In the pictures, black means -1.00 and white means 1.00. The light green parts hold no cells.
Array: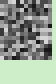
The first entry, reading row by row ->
-0.19
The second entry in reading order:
-0.19
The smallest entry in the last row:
-0.81
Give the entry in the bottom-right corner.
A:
-0.07
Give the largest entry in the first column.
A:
0.67
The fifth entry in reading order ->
-0.68
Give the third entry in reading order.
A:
0.55
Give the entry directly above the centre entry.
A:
-0.42
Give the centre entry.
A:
0.06
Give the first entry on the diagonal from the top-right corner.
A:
-0.19
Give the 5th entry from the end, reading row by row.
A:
-0.30
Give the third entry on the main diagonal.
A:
-0.30
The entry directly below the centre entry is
-0.07
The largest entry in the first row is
0.67
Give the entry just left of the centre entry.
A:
-0.55
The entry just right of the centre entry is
-0.81
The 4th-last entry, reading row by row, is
0.06

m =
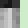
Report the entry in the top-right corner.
-0.59
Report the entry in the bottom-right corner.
0.15
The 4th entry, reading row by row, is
-0.59
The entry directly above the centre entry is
0.62
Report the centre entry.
0.62
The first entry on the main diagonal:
-0.69
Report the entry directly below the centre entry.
0.62
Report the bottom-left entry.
0.37

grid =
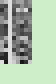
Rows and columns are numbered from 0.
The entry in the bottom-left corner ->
0.73
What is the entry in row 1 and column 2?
0.73
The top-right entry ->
0.13
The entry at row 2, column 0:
-0.60
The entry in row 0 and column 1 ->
0.48
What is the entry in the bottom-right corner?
0.60
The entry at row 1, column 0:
-0.36
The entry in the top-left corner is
0.26
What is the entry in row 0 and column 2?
0.73
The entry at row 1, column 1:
-0.47
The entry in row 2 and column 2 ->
0.73

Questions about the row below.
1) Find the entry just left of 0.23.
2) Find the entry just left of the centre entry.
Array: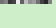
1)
0.13
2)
-0.24

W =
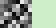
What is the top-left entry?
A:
0.21
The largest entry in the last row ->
0.69
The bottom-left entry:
-0.80
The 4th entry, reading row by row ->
-0.69
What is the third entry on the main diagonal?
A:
-0.69
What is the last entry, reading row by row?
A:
0.21
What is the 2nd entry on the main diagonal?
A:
-0.46
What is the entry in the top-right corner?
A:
-0.25
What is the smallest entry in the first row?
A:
-0.91

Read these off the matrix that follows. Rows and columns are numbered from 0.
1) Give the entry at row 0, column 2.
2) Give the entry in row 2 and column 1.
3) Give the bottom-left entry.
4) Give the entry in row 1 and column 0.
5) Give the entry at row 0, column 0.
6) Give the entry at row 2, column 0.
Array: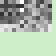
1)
0.18
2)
-0.37
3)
0.83
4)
-0.47
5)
0.38
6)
0.08

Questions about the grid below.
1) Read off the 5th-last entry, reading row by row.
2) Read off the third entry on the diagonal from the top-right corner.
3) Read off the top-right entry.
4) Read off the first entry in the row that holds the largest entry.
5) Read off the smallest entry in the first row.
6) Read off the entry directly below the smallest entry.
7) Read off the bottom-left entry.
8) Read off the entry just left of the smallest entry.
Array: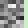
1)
-0.35
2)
-0.02
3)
-0.24
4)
-0.35
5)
-0.47
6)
0.44
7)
0.09
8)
-0.47

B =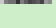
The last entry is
0.09
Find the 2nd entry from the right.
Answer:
0.20
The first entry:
0.58
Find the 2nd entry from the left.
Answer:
-0.03
